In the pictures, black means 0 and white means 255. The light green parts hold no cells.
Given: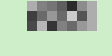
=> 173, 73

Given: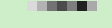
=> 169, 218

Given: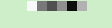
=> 177, 248

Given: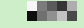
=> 173, 14

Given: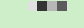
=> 91, 224

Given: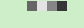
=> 54, 102
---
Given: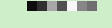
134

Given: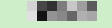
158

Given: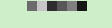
127

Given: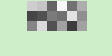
113

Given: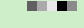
1

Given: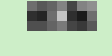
131

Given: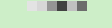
192

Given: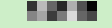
82

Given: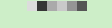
149
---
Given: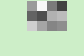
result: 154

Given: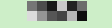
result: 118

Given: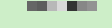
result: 102

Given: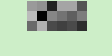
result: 154

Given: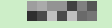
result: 158

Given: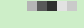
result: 181

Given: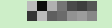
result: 187

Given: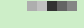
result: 174
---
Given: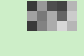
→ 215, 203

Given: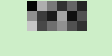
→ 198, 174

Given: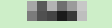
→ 199, 190

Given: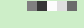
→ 252, 222

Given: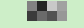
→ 200, 161

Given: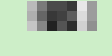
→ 231, 219
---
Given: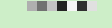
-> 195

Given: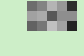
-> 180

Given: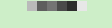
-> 116

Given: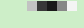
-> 25

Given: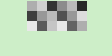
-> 51

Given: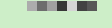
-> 160

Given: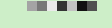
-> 234
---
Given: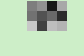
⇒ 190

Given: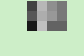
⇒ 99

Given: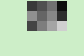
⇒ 164

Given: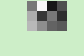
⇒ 99

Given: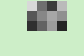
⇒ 156

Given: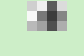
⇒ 79

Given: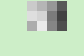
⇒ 133
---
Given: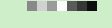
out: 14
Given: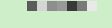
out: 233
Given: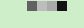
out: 19
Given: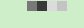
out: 196
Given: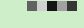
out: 53
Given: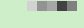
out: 128
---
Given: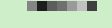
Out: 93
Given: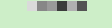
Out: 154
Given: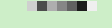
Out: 174
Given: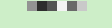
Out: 84
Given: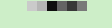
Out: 14
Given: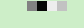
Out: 237
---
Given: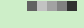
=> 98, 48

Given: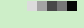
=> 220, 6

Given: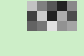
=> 194, 164

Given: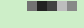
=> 115, 136

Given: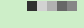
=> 48, 134

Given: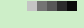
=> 196, 10

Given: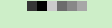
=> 54, 167

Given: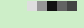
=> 222, 67
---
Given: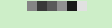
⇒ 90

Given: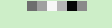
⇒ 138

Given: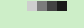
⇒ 124

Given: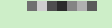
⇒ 90

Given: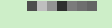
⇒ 100

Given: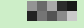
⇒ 44

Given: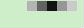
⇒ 151

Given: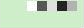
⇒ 178

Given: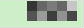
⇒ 71
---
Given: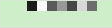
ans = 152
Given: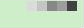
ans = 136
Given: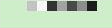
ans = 163
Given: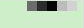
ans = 5
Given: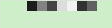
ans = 220
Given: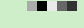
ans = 233
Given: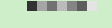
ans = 187
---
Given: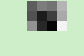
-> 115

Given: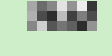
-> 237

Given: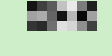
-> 124

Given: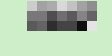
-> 162

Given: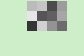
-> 75

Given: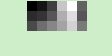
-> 254

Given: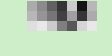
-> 20

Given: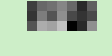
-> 41

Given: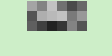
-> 74

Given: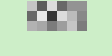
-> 147
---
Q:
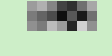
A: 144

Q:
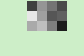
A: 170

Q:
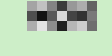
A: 173

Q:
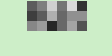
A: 135

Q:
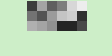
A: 176

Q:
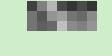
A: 116

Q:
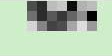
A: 212

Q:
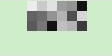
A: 90

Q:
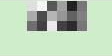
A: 110

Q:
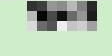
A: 217
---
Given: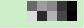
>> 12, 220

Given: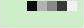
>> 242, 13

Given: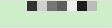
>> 187, 50

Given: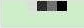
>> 2, 221

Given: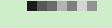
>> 147, 27

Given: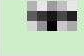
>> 231, 212
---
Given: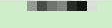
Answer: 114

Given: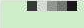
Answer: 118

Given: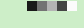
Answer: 115

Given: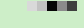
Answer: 139

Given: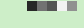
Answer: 114

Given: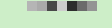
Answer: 148

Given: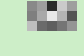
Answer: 148

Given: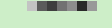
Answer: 114
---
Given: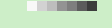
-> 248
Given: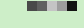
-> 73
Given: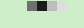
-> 112
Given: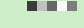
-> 59
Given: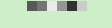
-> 88
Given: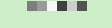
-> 125
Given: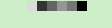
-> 219
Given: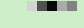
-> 211
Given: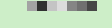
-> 163
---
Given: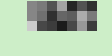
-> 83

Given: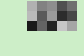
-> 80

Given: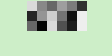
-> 124

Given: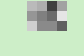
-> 64

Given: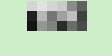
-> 139

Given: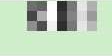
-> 229

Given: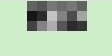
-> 119
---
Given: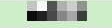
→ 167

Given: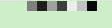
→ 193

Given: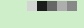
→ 174

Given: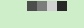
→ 210

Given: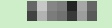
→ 157

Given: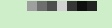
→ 15

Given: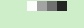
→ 113

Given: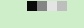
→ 228
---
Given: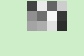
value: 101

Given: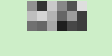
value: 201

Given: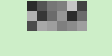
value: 118

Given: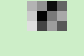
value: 13

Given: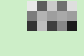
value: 202

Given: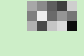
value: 94
